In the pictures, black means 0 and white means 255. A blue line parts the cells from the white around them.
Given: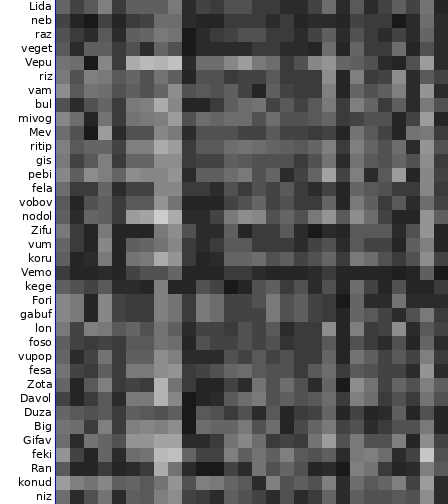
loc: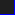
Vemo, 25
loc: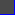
Big, 18
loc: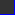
foso, 17

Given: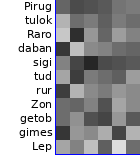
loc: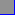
getob, 2
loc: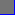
Pirug, 5

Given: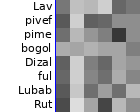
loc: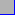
bogol, 3
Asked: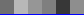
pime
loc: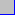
Lav, 2
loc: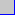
Lubab, 2
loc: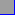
Lubab, 4

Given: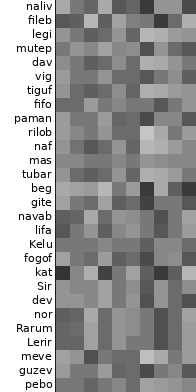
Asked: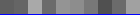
nor
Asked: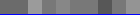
fifo
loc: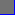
naf, 2
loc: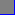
fileb, 6

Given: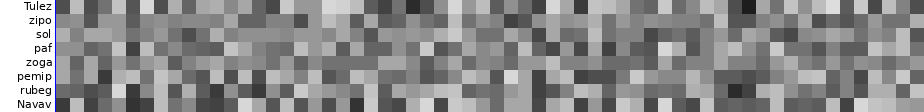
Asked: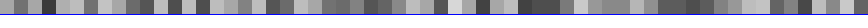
pemip
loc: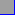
Navav, 61
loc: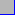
pemip, 46
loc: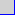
Tulez, 21
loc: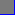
pemip, 41

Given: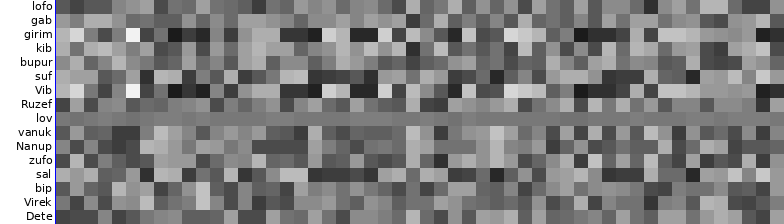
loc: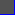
Vib, 32
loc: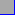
kib, 43

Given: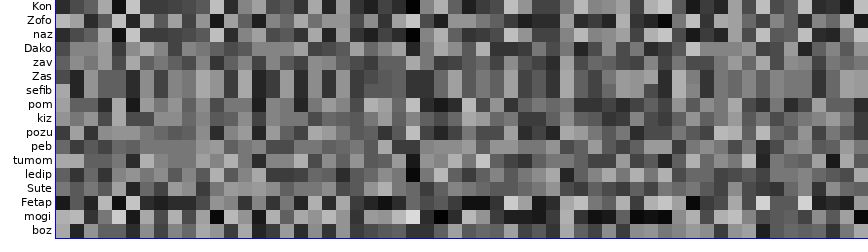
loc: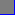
Zas, 46
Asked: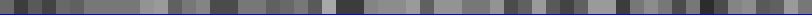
peb
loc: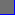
Zofo, 19
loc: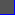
zav, 34

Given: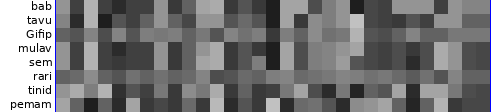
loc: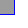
sem, 21
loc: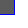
rari, 26
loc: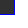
tinid, 5

